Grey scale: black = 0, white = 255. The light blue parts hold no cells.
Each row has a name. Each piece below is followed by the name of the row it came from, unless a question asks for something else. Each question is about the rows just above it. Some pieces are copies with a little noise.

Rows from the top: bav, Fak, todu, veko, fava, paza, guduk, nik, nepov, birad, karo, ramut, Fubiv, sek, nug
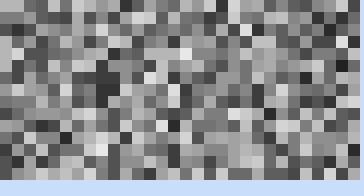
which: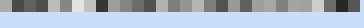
paza
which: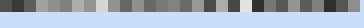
todu
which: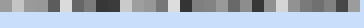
nik
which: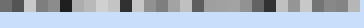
ramut

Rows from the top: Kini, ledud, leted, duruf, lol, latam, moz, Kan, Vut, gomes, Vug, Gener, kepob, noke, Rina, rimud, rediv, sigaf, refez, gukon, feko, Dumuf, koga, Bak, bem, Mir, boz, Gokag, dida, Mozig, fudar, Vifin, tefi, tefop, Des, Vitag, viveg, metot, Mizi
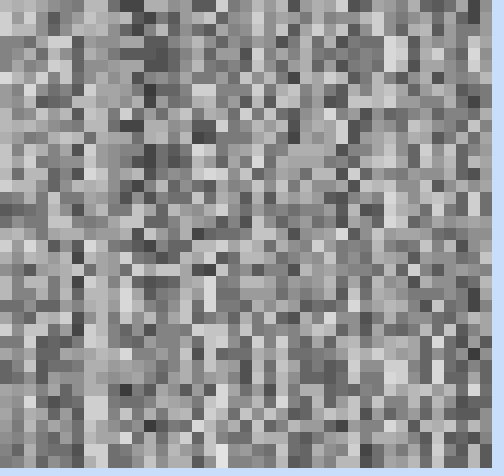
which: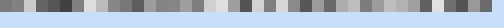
dida
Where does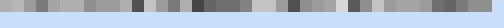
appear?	gukon

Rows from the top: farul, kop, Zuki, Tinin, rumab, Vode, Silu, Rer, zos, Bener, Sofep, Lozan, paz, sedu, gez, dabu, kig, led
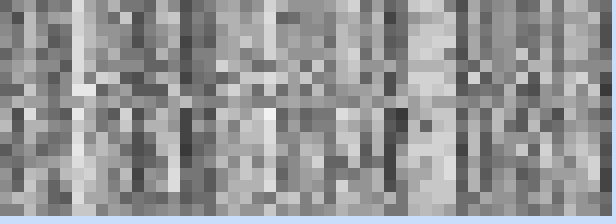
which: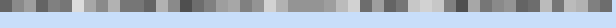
farul

